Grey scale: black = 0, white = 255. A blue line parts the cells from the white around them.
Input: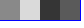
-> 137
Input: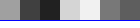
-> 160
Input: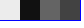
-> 236
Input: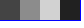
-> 68
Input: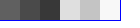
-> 96
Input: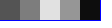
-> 84
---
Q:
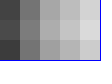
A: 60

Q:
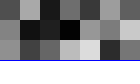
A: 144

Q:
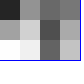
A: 254

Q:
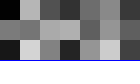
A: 23

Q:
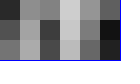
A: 116

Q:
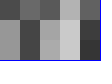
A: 151

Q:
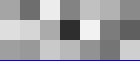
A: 159

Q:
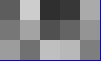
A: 156

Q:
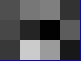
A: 56
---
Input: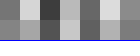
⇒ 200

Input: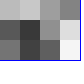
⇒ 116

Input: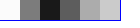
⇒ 25

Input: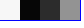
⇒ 247

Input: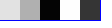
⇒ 176

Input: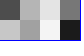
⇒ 199

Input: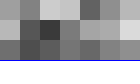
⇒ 117

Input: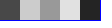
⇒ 204
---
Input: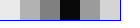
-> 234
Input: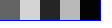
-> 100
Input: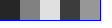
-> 38
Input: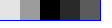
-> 228
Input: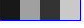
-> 24
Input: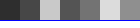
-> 46
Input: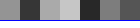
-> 148
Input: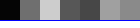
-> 5
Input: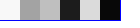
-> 248
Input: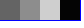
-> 100
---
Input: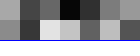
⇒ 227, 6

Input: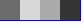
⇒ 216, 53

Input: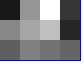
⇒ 255, 24

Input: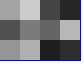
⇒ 204, 30

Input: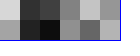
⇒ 215, 13

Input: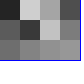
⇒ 207, 36

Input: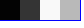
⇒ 249, 3
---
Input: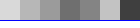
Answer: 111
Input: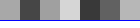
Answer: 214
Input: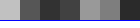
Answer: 65
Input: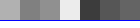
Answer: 236
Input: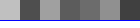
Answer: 92
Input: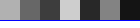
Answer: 206
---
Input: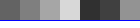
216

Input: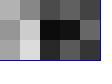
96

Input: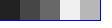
240

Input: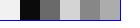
212

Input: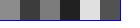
33

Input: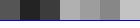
176

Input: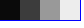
237
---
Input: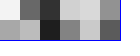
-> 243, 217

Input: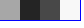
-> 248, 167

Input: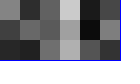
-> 203, 176

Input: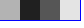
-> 228, 179

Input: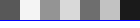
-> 244, 217

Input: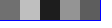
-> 191, 148
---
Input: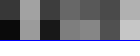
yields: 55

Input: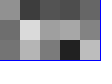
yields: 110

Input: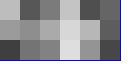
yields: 155

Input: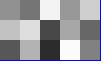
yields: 194

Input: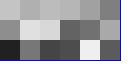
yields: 142

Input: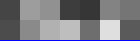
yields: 69
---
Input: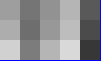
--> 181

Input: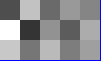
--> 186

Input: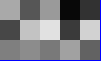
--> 121

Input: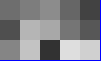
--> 50

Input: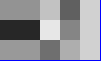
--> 111

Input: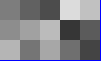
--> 167
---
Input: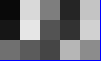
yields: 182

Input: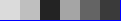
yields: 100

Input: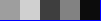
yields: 130

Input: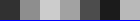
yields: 27

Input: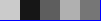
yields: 176

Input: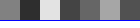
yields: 166

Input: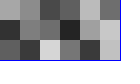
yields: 58

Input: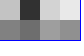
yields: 158
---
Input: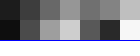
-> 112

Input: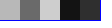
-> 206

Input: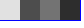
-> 77

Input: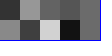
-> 99

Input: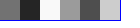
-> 155

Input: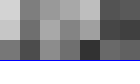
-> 190

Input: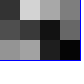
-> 211
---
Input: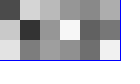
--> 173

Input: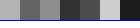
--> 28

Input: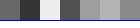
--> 137

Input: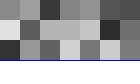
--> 78

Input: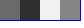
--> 133

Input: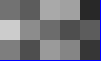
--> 40

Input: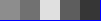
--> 54

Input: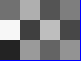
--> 126

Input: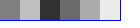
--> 235
